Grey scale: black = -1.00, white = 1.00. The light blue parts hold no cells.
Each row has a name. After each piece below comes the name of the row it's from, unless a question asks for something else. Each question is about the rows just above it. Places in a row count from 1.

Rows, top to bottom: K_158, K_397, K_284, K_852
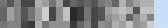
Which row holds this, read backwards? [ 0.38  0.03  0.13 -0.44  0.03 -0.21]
K_852
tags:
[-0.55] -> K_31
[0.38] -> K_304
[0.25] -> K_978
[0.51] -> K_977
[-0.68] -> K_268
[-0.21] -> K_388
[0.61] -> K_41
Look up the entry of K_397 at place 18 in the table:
K_977

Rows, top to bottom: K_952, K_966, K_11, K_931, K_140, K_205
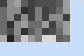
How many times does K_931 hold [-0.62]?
1
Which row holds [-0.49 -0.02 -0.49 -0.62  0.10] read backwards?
K_966
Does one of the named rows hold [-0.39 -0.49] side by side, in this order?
no
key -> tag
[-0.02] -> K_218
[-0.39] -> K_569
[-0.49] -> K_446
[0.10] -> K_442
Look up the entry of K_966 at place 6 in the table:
K_218
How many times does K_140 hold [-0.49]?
1
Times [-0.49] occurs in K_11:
4

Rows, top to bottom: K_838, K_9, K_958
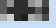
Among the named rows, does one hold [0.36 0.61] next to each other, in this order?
yes
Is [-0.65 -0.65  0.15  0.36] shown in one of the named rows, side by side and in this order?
yes
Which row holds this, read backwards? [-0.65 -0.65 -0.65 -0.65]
K_9
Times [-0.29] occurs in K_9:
2
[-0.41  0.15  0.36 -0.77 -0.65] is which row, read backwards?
K_958
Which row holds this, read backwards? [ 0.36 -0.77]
K_958
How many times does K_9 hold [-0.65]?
5

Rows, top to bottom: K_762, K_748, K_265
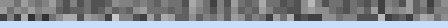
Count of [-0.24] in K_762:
6
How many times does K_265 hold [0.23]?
6
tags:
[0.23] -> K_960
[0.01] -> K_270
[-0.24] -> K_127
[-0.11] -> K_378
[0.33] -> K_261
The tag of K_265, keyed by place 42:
K_261

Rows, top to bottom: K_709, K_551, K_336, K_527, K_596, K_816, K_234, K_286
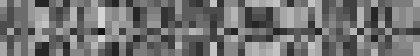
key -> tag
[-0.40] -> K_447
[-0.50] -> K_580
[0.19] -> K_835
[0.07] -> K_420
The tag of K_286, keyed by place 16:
K_580
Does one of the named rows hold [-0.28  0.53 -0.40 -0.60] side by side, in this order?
no
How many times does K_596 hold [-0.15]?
8
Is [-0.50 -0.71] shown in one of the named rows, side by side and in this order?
yes
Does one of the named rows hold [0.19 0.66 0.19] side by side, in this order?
yes
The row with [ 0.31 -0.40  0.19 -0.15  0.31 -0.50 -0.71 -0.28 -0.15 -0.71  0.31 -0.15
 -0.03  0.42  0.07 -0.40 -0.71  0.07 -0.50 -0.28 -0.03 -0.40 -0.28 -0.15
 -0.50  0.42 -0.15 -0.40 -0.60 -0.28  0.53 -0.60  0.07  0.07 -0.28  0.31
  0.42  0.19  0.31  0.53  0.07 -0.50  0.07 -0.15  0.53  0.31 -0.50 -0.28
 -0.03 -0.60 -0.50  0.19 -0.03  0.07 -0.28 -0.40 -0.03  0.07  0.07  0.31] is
K_234
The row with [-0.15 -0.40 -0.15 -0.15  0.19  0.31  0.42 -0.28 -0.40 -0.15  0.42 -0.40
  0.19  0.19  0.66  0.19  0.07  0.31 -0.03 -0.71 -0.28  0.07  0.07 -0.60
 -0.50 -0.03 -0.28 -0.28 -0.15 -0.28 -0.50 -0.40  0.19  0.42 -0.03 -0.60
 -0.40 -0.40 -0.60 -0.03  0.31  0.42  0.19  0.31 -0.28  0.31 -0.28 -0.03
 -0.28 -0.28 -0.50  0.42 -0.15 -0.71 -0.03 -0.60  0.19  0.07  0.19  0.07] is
K_336

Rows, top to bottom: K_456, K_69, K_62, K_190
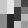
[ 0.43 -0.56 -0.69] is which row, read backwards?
K_62
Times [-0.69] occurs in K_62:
1
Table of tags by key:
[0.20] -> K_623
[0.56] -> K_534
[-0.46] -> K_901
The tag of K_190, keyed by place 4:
K_623

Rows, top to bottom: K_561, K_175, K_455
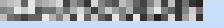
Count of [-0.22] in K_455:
5
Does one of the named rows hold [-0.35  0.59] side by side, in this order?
no
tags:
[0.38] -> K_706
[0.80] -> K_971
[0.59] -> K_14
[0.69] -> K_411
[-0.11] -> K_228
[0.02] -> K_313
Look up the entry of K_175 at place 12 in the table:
K_411
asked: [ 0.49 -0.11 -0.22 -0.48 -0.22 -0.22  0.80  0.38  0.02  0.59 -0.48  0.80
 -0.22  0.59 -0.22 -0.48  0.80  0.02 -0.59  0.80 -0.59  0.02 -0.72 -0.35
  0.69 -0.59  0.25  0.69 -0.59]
K_455

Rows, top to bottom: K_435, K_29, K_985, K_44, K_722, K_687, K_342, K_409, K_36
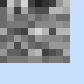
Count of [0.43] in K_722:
4
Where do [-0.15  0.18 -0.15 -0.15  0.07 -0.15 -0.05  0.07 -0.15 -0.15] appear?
K_985
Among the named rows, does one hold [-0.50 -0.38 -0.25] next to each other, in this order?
yes
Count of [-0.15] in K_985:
6

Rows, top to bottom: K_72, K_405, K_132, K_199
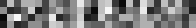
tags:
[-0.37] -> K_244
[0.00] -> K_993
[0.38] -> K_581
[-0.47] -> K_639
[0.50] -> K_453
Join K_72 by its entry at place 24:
K_453
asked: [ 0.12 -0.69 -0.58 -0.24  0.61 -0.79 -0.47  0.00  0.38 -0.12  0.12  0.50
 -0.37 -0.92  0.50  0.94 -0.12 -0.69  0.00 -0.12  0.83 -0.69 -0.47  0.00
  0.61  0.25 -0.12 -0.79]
K_405
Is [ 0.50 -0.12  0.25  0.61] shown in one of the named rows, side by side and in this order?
no
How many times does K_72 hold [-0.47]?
3
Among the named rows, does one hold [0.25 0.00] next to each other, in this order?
no
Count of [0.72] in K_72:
1

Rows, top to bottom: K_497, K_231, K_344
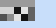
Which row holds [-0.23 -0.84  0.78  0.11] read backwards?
K_344
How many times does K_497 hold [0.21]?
5
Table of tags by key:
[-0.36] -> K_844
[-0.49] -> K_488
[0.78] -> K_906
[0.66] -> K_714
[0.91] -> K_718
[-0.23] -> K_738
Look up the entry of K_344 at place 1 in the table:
K_844
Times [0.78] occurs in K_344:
1
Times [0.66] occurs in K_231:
2
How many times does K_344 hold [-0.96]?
0

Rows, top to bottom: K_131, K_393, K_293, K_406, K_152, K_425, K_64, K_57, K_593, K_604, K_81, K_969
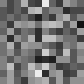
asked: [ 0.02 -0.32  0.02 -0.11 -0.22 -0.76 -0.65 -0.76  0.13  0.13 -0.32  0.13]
K_593
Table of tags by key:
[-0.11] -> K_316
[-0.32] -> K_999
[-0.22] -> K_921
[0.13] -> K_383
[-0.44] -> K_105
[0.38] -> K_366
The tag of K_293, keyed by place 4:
K_316
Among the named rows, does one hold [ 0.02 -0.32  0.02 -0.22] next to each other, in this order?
no
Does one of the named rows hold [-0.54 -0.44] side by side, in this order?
yes
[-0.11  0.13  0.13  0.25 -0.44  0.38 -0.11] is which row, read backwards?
K_64
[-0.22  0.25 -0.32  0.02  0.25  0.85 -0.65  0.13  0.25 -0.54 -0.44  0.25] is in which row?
K_81

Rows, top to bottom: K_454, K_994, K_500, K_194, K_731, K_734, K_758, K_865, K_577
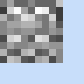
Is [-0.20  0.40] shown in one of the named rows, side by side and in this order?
yes
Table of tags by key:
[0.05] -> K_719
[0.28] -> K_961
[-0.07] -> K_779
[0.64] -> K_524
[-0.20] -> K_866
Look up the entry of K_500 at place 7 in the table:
K_779
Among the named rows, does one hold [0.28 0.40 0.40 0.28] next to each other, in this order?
yes
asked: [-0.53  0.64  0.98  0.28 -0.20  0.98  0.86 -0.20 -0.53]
K_994

